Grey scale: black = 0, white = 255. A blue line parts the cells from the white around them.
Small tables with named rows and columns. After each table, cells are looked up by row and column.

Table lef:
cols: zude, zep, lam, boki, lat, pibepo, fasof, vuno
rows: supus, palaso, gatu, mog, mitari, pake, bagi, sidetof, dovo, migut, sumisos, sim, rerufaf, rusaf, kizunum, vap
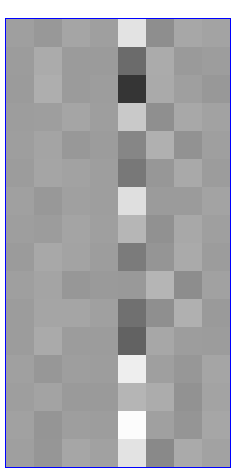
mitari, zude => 158
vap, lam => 166
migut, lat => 153
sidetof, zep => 156
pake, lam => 162
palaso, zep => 171
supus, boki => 159
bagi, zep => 152
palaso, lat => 107
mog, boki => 158
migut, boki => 154
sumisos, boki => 160
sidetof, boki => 159
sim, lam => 156
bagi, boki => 158
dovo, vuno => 156
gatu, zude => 155
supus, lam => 165

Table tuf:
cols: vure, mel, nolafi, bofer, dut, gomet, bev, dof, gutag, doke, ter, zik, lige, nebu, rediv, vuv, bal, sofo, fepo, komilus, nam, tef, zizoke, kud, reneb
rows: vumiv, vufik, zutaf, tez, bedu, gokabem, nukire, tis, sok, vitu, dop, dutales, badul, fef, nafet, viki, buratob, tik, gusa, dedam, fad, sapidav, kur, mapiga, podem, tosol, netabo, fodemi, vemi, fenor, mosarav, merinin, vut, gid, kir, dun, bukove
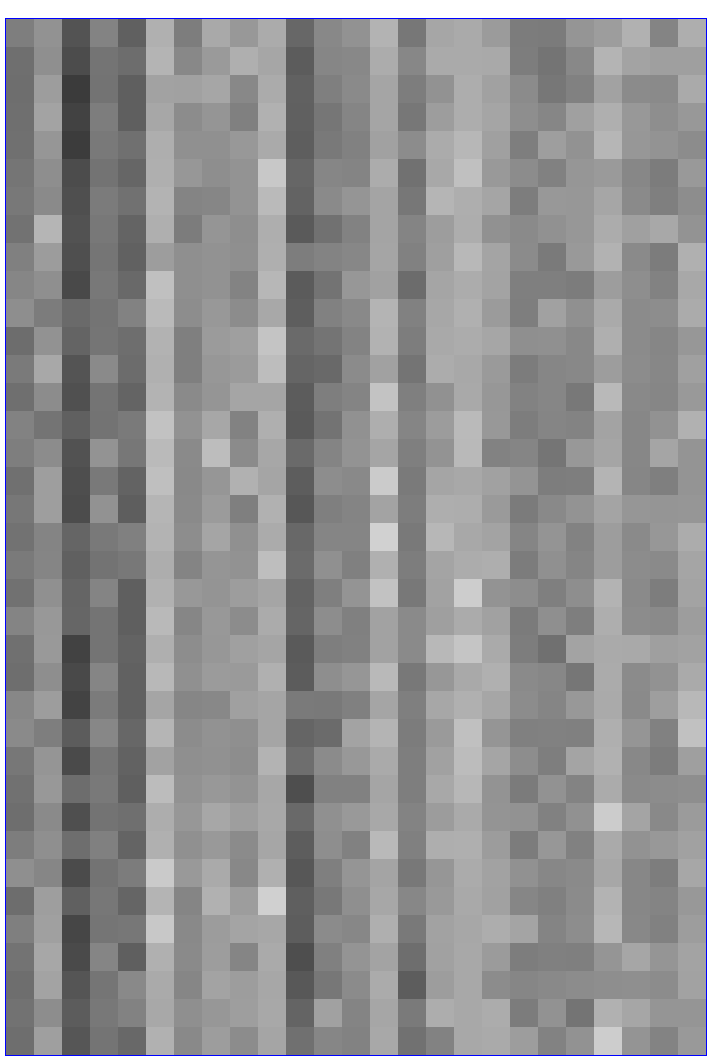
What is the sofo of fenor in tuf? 156
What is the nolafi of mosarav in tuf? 75
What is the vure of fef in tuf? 111
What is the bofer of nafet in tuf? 115
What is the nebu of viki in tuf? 165
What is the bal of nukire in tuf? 174
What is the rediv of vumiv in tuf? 119
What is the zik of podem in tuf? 121
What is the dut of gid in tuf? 95
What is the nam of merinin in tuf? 139
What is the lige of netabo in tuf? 152
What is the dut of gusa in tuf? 128
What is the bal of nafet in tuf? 186
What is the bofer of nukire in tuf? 123
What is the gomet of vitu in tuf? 192
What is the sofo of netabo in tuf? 165
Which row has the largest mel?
tis

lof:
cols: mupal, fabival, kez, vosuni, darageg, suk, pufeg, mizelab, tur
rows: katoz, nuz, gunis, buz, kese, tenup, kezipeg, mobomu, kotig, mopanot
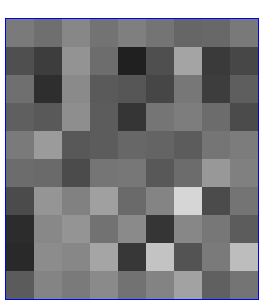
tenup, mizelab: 152
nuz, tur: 71
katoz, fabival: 111
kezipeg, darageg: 106
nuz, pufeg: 164
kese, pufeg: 92
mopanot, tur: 116
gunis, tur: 94
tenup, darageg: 119
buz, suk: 117
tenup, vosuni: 117
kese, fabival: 155
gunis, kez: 138
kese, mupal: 122
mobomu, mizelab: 119
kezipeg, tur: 116
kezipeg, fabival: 149
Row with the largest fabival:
kese

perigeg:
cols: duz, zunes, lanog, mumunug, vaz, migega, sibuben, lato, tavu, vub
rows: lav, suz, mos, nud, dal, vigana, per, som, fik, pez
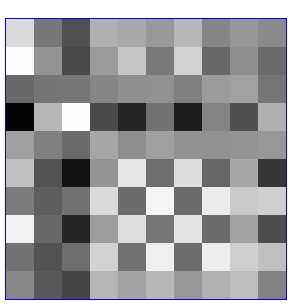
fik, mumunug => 210
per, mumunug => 217
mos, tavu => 161
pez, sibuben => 152
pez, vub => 130
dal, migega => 160
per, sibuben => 107
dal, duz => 160
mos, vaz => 143
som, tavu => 161
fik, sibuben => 109
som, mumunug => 157

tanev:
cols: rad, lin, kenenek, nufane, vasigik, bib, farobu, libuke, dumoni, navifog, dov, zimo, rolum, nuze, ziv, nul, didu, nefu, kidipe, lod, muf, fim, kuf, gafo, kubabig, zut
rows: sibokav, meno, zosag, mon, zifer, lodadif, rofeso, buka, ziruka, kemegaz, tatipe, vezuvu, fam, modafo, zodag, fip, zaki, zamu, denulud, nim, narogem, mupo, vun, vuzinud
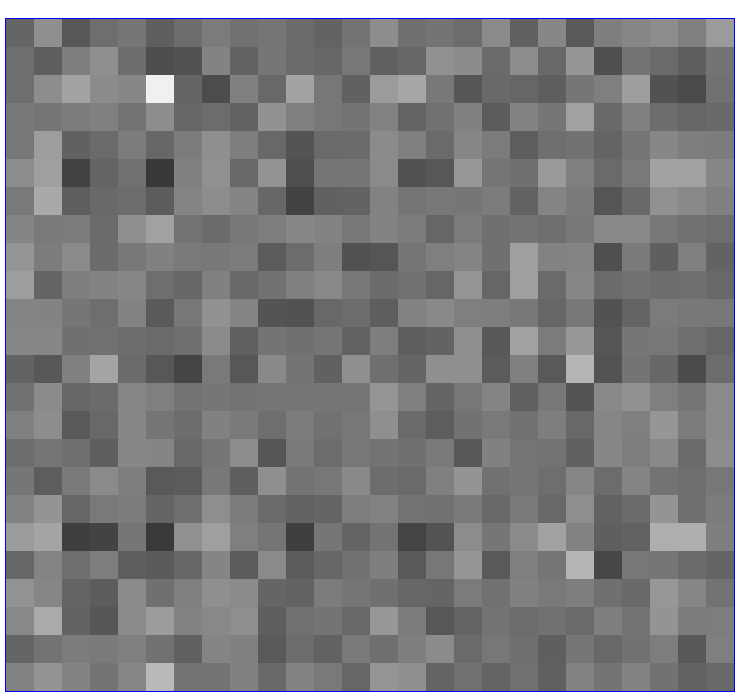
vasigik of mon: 115
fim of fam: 83
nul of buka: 102
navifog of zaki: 143
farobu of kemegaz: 103
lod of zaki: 110
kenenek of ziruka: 138
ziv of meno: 103
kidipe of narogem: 129
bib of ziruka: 129
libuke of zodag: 129
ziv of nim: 89
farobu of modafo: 115
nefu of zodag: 121
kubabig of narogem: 134
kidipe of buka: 115
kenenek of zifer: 97
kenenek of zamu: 102
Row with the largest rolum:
fam

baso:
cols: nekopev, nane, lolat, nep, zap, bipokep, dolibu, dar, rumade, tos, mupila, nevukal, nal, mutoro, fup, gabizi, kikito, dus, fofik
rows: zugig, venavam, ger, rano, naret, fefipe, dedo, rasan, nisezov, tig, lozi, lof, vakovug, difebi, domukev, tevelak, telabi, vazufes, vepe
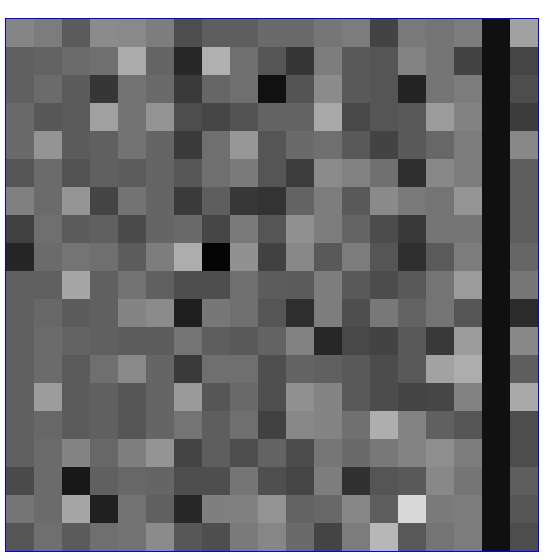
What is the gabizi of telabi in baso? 136
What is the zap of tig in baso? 115
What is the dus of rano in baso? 16
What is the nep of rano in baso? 160
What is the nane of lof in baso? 107
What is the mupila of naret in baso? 106
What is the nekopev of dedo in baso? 128

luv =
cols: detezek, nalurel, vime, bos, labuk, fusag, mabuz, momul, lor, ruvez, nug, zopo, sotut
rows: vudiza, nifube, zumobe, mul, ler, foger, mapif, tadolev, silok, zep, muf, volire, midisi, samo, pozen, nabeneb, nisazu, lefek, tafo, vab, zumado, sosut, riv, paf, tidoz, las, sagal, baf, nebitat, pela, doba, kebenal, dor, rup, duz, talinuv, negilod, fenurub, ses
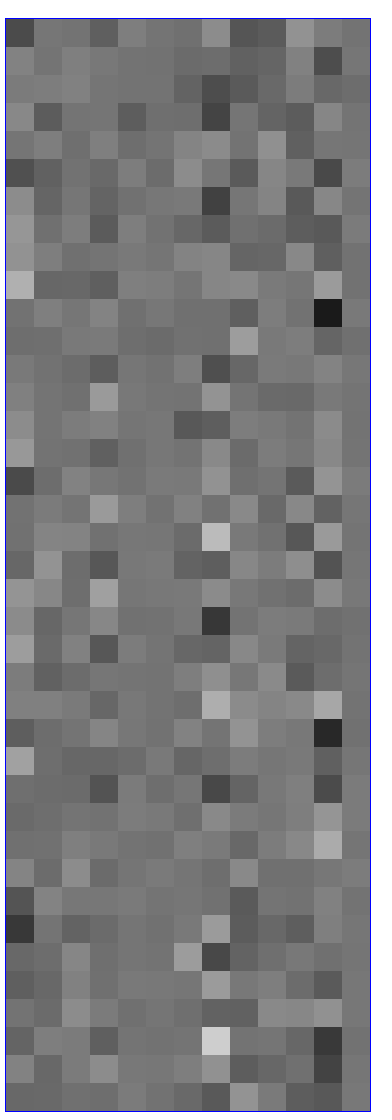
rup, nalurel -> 109
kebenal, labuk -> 122
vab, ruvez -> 124
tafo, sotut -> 116
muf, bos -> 131
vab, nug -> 142
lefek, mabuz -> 129
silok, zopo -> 95
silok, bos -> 116
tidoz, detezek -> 128
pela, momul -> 122
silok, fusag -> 117
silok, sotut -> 114
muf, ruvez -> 125
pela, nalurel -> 113
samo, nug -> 105
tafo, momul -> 187
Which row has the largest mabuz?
rup

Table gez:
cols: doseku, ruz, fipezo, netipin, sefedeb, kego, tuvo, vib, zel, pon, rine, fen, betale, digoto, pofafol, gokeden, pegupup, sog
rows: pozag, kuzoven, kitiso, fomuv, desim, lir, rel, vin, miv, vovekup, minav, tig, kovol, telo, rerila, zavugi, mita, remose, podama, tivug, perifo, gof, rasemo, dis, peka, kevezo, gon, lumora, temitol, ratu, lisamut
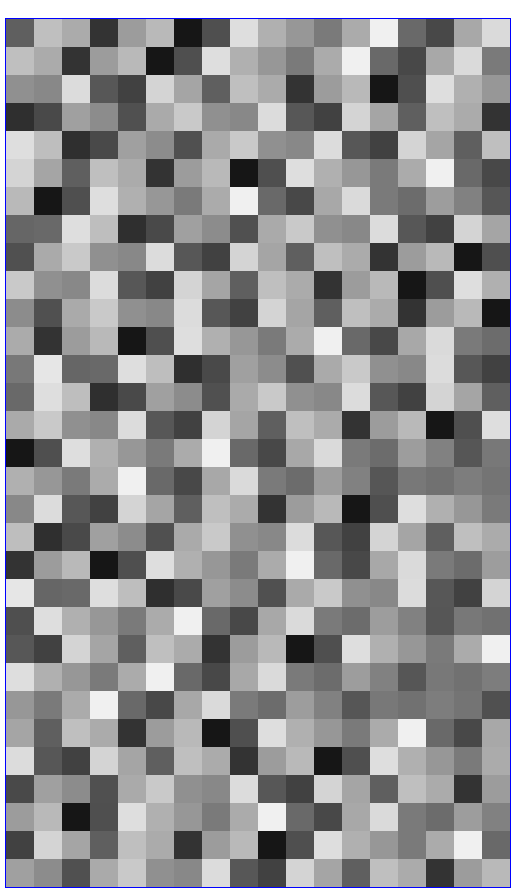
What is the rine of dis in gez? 122
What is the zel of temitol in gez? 171
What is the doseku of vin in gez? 102
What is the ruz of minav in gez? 80
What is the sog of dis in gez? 125
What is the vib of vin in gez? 140
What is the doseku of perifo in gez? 230
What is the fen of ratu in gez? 222
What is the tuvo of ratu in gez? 51
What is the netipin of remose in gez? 65
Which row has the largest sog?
rasemo

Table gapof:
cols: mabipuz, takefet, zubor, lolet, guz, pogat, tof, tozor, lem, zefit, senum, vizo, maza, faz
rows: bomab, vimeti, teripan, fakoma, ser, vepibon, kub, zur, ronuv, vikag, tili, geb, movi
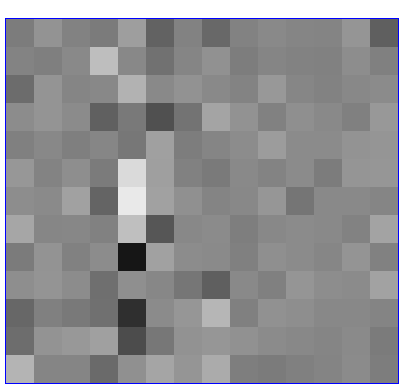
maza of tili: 136
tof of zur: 136
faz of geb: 123
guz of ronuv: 22
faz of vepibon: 150
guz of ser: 119
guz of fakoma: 121
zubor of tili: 121
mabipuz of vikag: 142
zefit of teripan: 152
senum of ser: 139
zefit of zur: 136
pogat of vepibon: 159
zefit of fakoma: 129
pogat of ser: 160
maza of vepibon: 149
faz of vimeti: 128

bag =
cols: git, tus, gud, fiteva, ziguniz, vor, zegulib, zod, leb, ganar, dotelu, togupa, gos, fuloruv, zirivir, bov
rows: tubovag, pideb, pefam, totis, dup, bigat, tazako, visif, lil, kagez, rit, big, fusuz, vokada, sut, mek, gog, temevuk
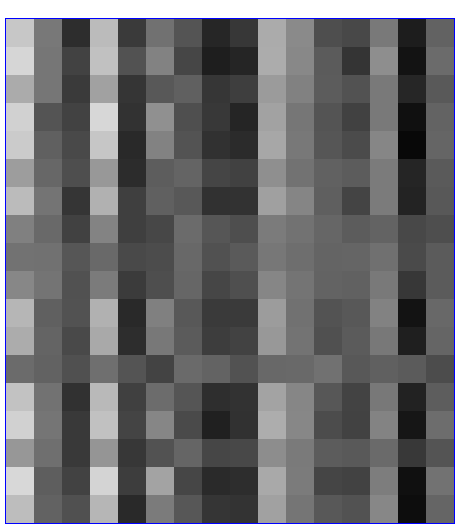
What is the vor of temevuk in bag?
123
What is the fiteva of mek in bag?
149
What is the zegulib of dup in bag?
83
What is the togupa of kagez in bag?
99
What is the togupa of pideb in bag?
91
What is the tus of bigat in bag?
103
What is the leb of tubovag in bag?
55
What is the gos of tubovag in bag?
72
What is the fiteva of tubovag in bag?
187
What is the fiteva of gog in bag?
212
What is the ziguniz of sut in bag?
68
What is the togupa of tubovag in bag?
78
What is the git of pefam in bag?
171
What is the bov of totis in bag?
99
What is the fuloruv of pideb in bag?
142
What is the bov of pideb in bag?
107
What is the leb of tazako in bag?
50
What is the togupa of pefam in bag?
92

